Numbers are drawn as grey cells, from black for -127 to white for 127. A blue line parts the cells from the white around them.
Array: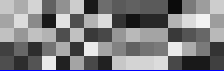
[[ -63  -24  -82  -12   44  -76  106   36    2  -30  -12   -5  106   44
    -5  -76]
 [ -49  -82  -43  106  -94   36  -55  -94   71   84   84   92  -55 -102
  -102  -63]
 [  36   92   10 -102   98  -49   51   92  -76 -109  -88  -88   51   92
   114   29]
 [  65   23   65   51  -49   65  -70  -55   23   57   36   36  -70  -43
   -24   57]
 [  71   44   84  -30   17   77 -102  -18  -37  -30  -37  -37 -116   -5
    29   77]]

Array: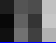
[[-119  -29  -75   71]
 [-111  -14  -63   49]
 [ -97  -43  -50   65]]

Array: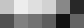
[[ -46    0  -13  -33 -109  -27]
 [  69  109   95   82    8  -87]]

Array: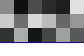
[[ -76   44 -105  -57   31  -38]
 [  10 -112  -50  -84  -97   96]
 [  74  -17   88   59  -24   23]]

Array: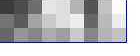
[[-66 -51 -18 102  94  51 -43  66 123]
 [-24  21   5  43  29  73   5  51  66]
 [-11 -36  36  73  94 109 -24  58 109]]

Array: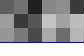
[[-32 -12 -95   8  14 -68]
 [ 22  -5 -53  41 -18  53]
 [ 28 -68 -40  66  34  60]]

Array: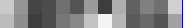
[[ 60  14 -66 -51  -8   8  67 116  54 -37 -22 -43  34]
 [ 74  21 -58 -51 -15 -43  27 -66  47 -30   0 -15  80]]
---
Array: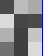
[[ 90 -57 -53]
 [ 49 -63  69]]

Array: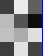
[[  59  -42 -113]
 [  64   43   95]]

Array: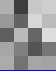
[[ 25 -28  87]
 [-33  58 -26]]

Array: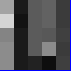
[[  84 -109  -36]
 [   4 -101  -36]]

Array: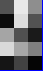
[[-116   93  -45]
 [  37  -47 -101]]

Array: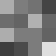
[[-18 -27  49]
 [ 45  -3  -3]]

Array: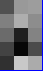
[[  0  46  13]
 [-20 -96   3]]

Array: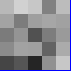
[[ 35  -3  31]
 [ -4  20 -46]]
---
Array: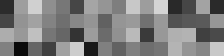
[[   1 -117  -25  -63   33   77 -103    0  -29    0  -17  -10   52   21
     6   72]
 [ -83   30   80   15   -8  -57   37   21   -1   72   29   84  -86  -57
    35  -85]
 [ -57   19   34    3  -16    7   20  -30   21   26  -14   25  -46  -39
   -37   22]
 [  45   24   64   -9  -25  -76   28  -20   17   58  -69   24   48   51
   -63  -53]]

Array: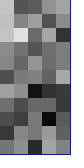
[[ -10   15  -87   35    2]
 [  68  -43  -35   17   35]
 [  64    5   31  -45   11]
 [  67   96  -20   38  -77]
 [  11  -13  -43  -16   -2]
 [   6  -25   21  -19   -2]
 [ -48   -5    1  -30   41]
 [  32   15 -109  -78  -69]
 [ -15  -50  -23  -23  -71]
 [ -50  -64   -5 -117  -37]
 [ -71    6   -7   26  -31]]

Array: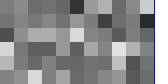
[[  3  16  89   1  35 -20 -11   7  21 -38 -19]
 [ -2  10 -19 -14 -25 -75  26  49 -22   9  75]
 [-12   4  -7   6 -13  22  -3 -63 -17  -4 -85]
 [-48  15  44  46  22  89   5  -3 -36  -1 -25]
 [ 86  -7 -33 -33  22 -32  39   4  97  49   2]
 [ 55  -4 -23   1 -23 -24 -14 -17  63 -45 -13]]

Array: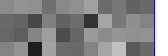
[[  3  19 -97  34 -20 -22   3  37  64 -38 -21]
 [ 10  19  16 -15   9  15  32 -20  -7 -28 -21]
 [-22 -27 -56   0 -30 -18 -76  37  -7  14   3]
 [-24 -33   5  29 -50 -25  26  11  21  16  19]]

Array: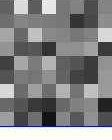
[[  30  -62  -15 -108    7  -40   17  -50]
 [ -30   90  -34  102   -8    1  -51    3]
 [ -16    4   -1   -4   -7  -75  -55   13]
 [  38  -22   64    8    4   -8    1   88]
 [  20  -45  -41  -76   15   16   33  -68]
 [ -63   39   -4   51  -31  -42  -67   18]
 [ -43   -4  -10   15  -28  -61  -68   24]
 [  87  -20   30  -18   50  -11   64   26]
 [ -22  -42  -70  -80  -22    0    9  -93]]

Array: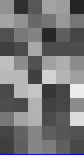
[[-65 -32   5  -4 -32 -55]
 [ 16 -80 -40  35  28 -92]
 [ 36  17 -23 -11  23  -9]
 [-47  -5   3 -88 -32 -58]
 [-64 -52  40 -51 -52 -50]
 [ 62  12 -47  32  45  12]
 [ 58  56 -63  82  52  30]
 [-54  57  68 -72 -59 107]
 [-50 -53  51 -61 -57  13]
 [ -8  36  49 -51 -38  93]
 [-59 -29   4 -32 -42 -45]]

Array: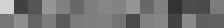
[[ -8  14 -28  -3 -38  -3  -1   0 -11 -54   2   6 -60  10 -31 -29]
 [ 82 -62 -42  22   0 -23  -2   6   3  21 -23   1 -75 -51 -53  -4]]
